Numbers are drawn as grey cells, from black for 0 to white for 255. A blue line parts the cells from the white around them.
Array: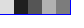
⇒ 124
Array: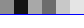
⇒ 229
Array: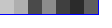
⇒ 94
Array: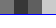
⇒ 203
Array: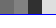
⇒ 222
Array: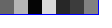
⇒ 129
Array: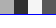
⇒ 89
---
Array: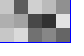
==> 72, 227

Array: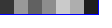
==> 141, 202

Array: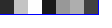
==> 25, 254

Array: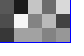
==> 131, 246

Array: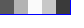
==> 250, 250

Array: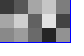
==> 97, 226

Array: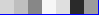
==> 246, 246
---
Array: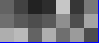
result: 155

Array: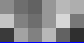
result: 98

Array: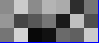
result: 96

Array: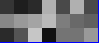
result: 116

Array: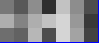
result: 163

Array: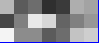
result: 195

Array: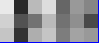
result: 163
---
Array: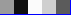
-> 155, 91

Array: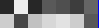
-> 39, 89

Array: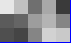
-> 231, 201

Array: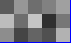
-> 91, 178

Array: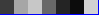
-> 59, 210

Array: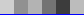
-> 207, 188
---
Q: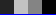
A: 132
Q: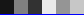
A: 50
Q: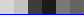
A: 61
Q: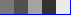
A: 163
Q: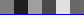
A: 159
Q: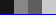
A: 95
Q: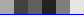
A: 96
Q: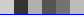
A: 176
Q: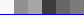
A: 166
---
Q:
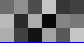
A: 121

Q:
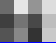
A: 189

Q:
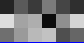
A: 212

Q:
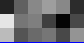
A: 72

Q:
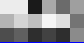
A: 116

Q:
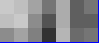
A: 95

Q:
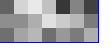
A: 123

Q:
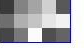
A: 242

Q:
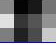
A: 146
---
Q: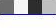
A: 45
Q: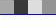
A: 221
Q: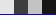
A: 195
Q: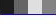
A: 223
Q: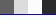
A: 252
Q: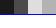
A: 222
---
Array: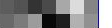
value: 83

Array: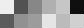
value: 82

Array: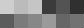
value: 187

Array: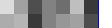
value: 161

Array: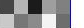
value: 181

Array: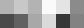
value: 200

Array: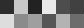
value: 200
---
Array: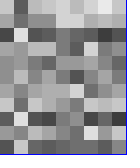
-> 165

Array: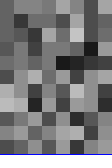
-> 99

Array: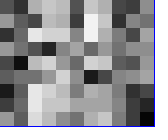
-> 152

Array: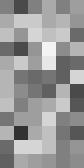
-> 170

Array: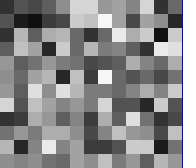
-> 83

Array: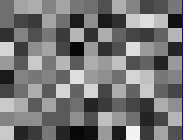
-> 111

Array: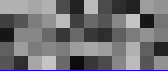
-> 64
